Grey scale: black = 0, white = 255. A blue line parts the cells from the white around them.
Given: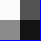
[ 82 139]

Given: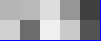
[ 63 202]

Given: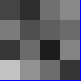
[136  95 107 195]

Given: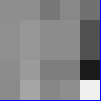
[113 141 141 155 138]

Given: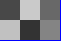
[104  51]

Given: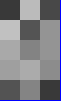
[ 72  84 169]
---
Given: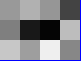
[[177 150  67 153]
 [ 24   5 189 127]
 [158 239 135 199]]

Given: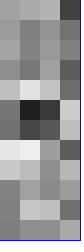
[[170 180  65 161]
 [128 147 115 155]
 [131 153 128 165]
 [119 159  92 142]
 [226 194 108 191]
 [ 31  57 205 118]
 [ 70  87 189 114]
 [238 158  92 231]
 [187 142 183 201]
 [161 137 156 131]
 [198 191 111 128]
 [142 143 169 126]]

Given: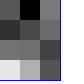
[[  1 121  88]
 [ 73 107  50]
 [110  67 115]
 [176  83 230]]

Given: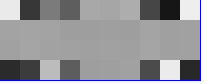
[[ 55 123  94 168 166 173  70  22 238 234]
 [164 163 158 158 159 158 164 160 161 163]
 [165 162 161 160 161 160 165 160 161 161]
 [ 60 188  93 158 159 161  75 235  40  43]]

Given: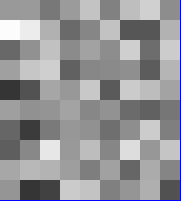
[[154 120 155 195 129 190 208 141 153]
 [236 177 106 134 194  86  86 178 252]
 [145 193 139 162 141 207 109 204 104]
 [198 207  97 135 138 143  92 181 160]
 [ 82 166 152 200  90 203 189 163  53]
 [145 148 163 135 146 107  97 118 159]
 [ 59 122 151 145 111 142 204 127 102]
 [136 231 153 189 134 221 151 197  94]
 [184 179 158 126 161 102 171 133 167]
 [ 53  65 203 195 128 149 175  81 149]]

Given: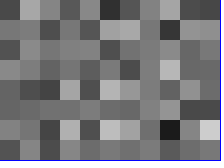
[[167 133  88 136  48  85 130 165  76  71  73]
 [124  78 119  85 161 168 119  54 147 143 119]
 [138 118 128 130  79 114 123 138 103 120  82]
 [125  99 117  93 122  76 125 183 104 105 137]
 [ 78  68 165  79 180 151 124  98 145 108 100]
 [106 113 113 124 108 104 129 148  73  74 101]
 [117  69 176  79 189 162 111  27 133 205 130]
 [133  76 134 108 121 112 123  90 109 120  83]]

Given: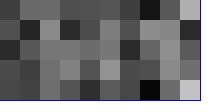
[[105 106  79  81  85  62  20  88 175  62]
 [ 37 138  43  76 125  80 141 134  42  80]
 [ 87 118 118 108 119  42 100 143  89  42]
 [ 63 111 129  83 147  75  78 137 110  75]
 [ 66 110  84  47  91  71   7 108 194  71]]

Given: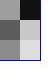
[[ 17 158]
 [200  92]
 [221 140]]
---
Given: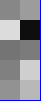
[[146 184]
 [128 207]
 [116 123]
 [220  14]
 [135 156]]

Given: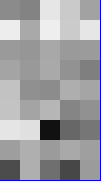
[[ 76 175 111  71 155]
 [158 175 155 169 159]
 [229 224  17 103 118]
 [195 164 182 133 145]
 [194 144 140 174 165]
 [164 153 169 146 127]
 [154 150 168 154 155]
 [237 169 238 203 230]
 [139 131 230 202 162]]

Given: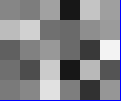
[[122 135 225 126  49 150]
 [111  77 203  23 185  84]
 [ 96 129 152 106  57 243]
 [188 209 112 106 142 155]
 [134 125 161  23 196 159]]

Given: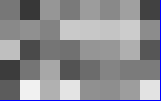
[[ 92 241 177 228 144 142 157 227]
 [ 60 117 167  83 108 132 123 123]
 [191  74 117 113 149 151 175  86]
 [137 144 131 201 199 196 204 140]
 [119  55 150 122 156 137 160  65]]

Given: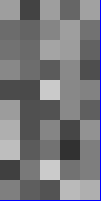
[[127  94  83 186 175]
 [ 64 121 203 114 126]
 [190  91 114  49 126]
 [175  80 133  70 146]
 [156  80  82 137  95]
 [ 75  74 202 136 130]
 [136 109  91 137  78]
 [114 106 164 157  98]
 [108 100 133 158 114]
 [158  67 158 102 161]]

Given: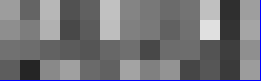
[[ 93  37 137 160 106  97 163 128 147  70  86  58 156]
 [113 109  98  91  85 103 111  72 108 109  83  62 143]
 [142 125 177  72  91 190 128 121  97 112 224  51 165]
 [157 100 183  81  96 193 132 120 107 115 192  47 158]]

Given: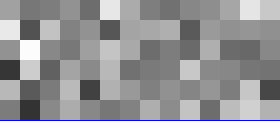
[[124  51 137 172 136 119 130 174 140 195 109 188 208 178]
 [184  90 123 186  65 177 153 128 145 133 150 125 198  71]
 [ 54 205  97 164 138 184 113 122 126 200 137 135 118 115]
 [146 252 136 120 159 196 169 109 125 106 175 107 104 136]
 [233  82 194 130 146  86 164 168 175  90 154 145 149 144]
 [161 119 125 146 109 231 171 126 113 135 142 166 229 200]]

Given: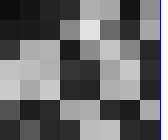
[[ 40  86  39  45 188 192  42  36]
 [ 83  30  41 165 173  42  28 171]
 [203 170 202  40  37 174 183  34]
 [193 188 176  53  48 163 199  46]
 [ 52 173 178  26 140 195 132  38]
 [ 25  27  33 135 225 103  44 167]
 [ 13  20  35  43 174 168  19 141]]
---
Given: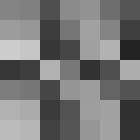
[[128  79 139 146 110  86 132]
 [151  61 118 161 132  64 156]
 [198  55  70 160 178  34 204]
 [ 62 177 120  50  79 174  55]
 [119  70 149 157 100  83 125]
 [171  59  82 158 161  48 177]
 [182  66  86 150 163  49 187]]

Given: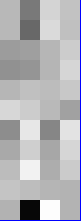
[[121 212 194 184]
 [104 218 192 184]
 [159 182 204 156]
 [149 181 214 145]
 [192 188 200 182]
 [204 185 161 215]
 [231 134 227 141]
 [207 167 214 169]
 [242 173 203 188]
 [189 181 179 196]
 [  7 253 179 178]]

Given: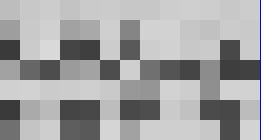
[[200 204 195 202 203 199 199 205 207 205 200 204 189]
 [201 208 162 169 207 133 210 210 198 193 203 201 158]
 [203 217  69  63 204  89 205 209 200 202  72 203  58]
 [102  77 155 163  77 207 112  84  69 140  62  65 162]
 [210 203 204 207 201 152 149 210 205 143 210 210 208]
 [170 186  69  72 189  73  78 202 193  75  72 188  58]
 [196 206  94  89 213 162 207 207 207 200  75 211 112]]

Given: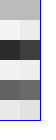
[[187 187]
 [236 244]
 [ 62  44]
 [238 241]
 [105  99]
 [225 234]]

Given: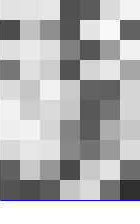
[[227 230  80  90 219 244 226]
 [193 142  84 229 247  99  76]
 [234 223 127  86 156 241 223]
 [223 205  82 212 230 166 119]
 [198 240 202  97  95 213 219]
 [205 217 199  88 115 214 240]
 [241 213 130  90 172 199 238]
 [230 226 135 114 153 219 216]
 [200 150  74 200 226 109  95]
 [ 75  90 197 217 111  47  84]]

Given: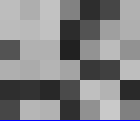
[[174 194 130  45  70 177 189]
 [186 193  44  83 159 175 187]
 [177 177  33 147 187 146  83]
 [171 180 164  56  64 190 175]
 [ 50  40  74 191 179  41  46]
 [182 178  47 145 201 128  71]]
